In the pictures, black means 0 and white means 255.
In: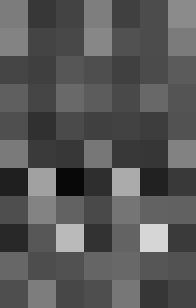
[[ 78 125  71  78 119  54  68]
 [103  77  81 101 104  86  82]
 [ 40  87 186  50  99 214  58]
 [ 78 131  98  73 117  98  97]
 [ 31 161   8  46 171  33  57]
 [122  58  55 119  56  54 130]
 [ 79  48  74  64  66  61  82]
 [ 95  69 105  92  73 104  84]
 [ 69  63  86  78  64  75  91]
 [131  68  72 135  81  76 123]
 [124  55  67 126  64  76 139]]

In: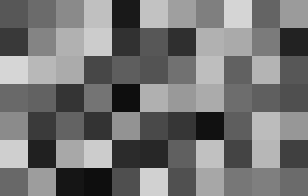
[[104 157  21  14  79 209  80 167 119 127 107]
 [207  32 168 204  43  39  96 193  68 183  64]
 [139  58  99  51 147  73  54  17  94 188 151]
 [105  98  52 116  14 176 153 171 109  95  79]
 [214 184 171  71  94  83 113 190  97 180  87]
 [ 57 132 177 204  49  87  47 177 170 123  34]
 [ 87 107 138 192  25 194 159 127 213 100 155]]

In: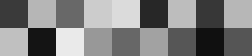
[[192  20 234 152 103 162  86  16  85]
 [ 58 182 104 204 219  39 189  55 183]]

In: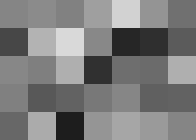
[[103 171  29 149 166 154 133]
 [128  88  98 120 134  96  98]
 [135 127 175  48 110 107 175]
 [ 71 179 217 136  38  47  91]
 [133 139 129 159 210 148 112]]

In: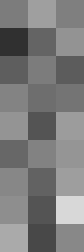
[[170  72 136]
 [142  84 216]
 [135  98 158]
 [103 130 149]
 [148  84 156]
 [131 110 116]
 [ 94 124  92]
 [ 48 100 147]
 [124 159 127]]

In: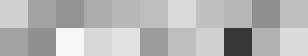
[[163 145 246 216 225 156 190 208  55 177 218]
 [210 162 147 172 183 189 217 191 183 144 191]]

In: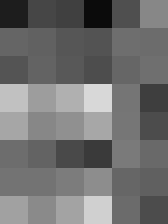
[[161 138 163 208 107  76]
 [115 115 124 141 102  96]
 [109  99  73  58 122 105]
 [166 135 144 167 118  76]
 [193 157 176 216 117  62]
 [ 84  99  88  77 102 111]
 [101  97  86  83 110 108]
 [ 29  70  64  11  79 135]]
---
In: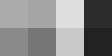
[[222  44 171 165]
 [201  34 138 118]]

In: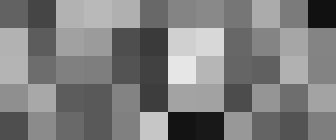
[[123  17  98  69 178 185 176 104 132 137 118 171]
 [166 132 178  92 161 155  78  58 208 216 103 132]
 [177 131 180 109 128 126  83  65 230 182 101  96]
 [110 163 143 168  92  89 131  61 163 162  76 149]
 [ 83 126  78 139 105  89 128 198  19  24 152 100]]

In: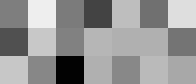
[[112 222 126 238 123  67 190]
 [176 116  80 200 129 182 176]
 [186 168 199 135   2 176 136]]

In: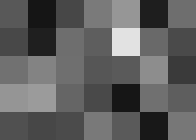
[[ 30 110  88  21  71 122 150]
 [105  74  72  31 110  94 226]
 [141  58 113 131 111  86  90]
 [112  94 149 155 101  73  22]
 [ 24 119  80  71  75 121  90]]

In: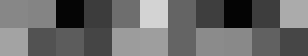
[[ 61 171 135 132   5  60 110 211 100  62   4]
 [ 97  70 163  82  92  69 156 158 100 139 137]]

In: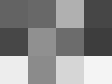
[[176  70  99 104]
 [108  61  71 144]
 [214 244 237 139]]
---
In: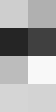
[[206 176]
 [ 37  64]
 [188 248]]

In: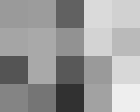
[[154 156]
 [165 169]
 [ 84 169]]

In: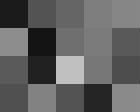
[[ 27  83]
 [141  20]
 [ 90  33]]

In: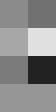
[[139 113]
 [167 224]
 [123  34]]

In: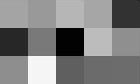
[[164 153]
 [ 39 121]
 [142 245]]

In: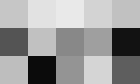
[[198 226]
 [ 84 193]
 [190  11]]

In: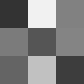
[[ 51 241]
 [123  85]
 [100 193]]

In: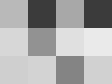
[[185  59]
 [215 146]
 [207 211]]
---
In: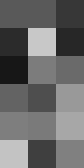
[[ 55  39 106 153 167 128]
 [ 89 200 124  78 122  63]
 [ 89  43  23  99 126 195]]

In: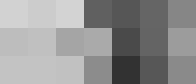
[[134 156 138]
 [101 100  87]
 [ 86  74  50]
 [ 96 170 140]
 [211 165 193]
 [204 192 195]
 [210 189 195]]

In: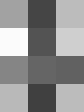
[[188 207  97 188]
 [ 69  83 101  64]
 [162 251 133 185]]

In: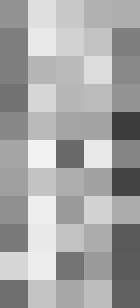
[[173 127 136 148  60 133  67 171  89  91  97]
 [177 194 220 187 163 232 162 211 172 154 190]
 [200 210 186 183 164 105 173 154 194 115 167]
 [223 233 181 214 186 241 195 238 232 236 196]
 [146 126 127 114 135 165 159 143 121 214 110]]

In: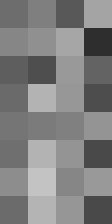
[[164  46  99  77 148  73 153  73]
 [ 88 166 153 151 128 148 134 150]
 [127 144  78 179 123 179 195 180]
 [109 134  94 106 117 111 141 107]]

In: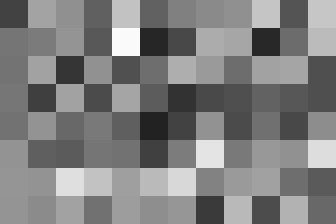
[[198 187  79  79 141 221  90 104]
 [ 84 108 165  87  72 145 110 178]
 [197  40 162  98 112 152 161  76]
 [144 166 109  79  75 121 154 185]
 [138 172 154  73 146 228 130  58]
 [128  72 174  50  66 124 216 150]
 [ 97  38 110  92  34  64 186 142]
 [194 250  80 165  95 114 159 157]
 [ 96  88 145  75 121 117 194 113]
 [144 148  53 162 104  91 223 162]
 [163 123 162  63 147  95 147 139]
 [ 66 117 115 118 114 147 149 148]]

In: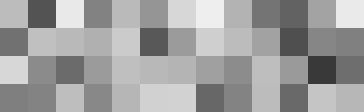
[[234 128 110 183]
 [163 134  57 197]
 [ 98  79 154 105]
 [116 162 190 188]
 [179 188 140 131]
 [238 207 160 103]
 [215 155 180 210]
 [149  88 184 209]
 [186 203 191 182]
 [130 176 155 136]
 [233 185 107 190]
 [ 83 192 139 131]
 [188 113 215 127]]
